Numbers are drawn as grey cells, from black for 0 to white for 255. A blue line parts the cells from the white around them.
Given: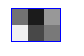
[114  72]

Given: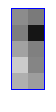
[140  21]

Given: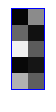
[ 6 17]

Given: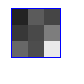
[ 35  73 234]

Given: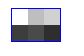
[254  74]

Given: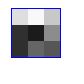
[222  27  86]

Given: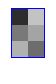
[ 45 164]
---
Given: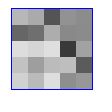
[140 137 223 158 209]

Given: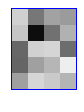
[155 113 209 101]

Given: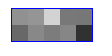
[119 134]

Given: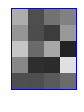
[129  60 106 135]

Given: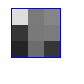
[133 121  36]

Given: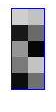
[194  24]
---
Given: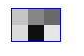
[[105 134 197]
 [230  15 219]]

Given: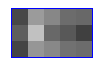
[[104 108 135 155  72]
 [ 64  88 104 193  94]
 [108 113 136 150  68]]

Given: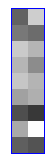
[[206  98]
 [108 120]
 [181 202]
 [140 181]
 [180 198]
 [175 161]
 [ 56  78]
 [253 169]
 [ 83  95]]

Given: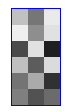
[[234 118 193]
 [225 142 239]
 [ 31 225  74]
 [219  92 192]
 [ 49 170 116]
 [107  82 127]]

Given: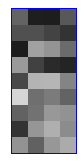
[[ 88  29  30  99]
 [ 51  67  80  80]
 [107 148 161  28]
 [ 36  42  65 154]
 [132 181 180  72]
 [ 99 123 111 213]
 [146 152 114  98]
 [140 175 150  51]
 [171 151  97 147]]

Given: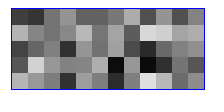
[[131  80 148  80 172 120  99  98 148 116  53  63]
 [173 164 207 216  92 164 118 184 136 115 133 179]
 [144 129 105  42  75 160 114 149  49 128 102  68]
 [ 86 116  48  11 151  12 174 133 130 151 210  86]
 [141 107 184 223 127  44 126 157  49 125 152 181]]

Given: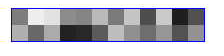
[[ 80  31 201  78 197 122 185 133 140 226 238 125]
 [146  82 150 110 144 190  91  40  34 171 104 176]]

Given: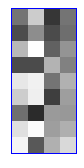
[[116  54 204 116]
 [110  75 141  76]
 [148  97 254 184]
 [129 179  75  75]
 [177 116 241 231]
 [158  62 239 205]
 [152 154  43 111]
 [175 158 251 223]
 [217 176  88 244]]
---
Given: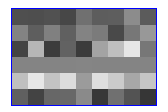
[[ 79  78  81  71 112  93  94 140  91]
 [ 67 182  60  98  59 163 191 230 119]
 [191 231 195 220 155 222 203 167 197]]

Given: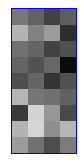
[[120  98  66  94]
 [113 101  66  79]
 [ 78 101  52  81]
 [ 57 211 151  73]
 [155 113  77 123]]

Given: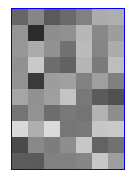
[[102 134  90 106 129 172 175]
 [151 171 145 113 187 133 172]
 [147  58 157 160 130 159 128]
 [116 146 109 121 116 179 142]
 [ 74 137 125 142 199  99 113]]

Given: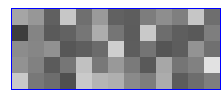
[[165 151  96 199 111 154  97  93 125 142 127 198 110]
 [140 134 145  87  94 107 207  93 116  85  93 147 112]
 [201 120 109  80 202 181 175 138 125 172  92 109 126]]

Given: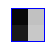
[[  8 193]]

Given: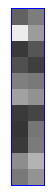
[[ 98 125]
 [ 57  85]
 [127 121]
 [ 58  69]
 [ 58 123]
 [121 147]]

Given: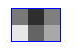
[[120  46 127]]
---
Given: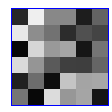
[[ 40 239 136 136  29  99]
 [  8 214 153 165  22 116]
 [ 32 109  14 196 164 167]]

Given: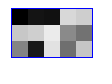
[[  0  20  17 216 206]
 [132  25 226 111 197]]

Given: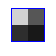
[[210  86]]

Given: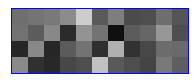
[[111 116 121 140 205  90 126  75  78 110  85]
 [ 38 136  38  91 115  47 176  50  72 108 105]]

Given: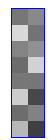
[[119 137]
 [132 145]
 [119 118]
 [109 130]]

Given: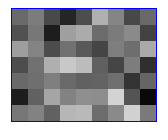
[[106 124  73  37  77 176 133  72 105]
 [158 132  76 113  89  69 126 110 170]
 [105 111 127 106  97  99 111  52 101]
 [119 130  97 182 185 109 138 209 122]]
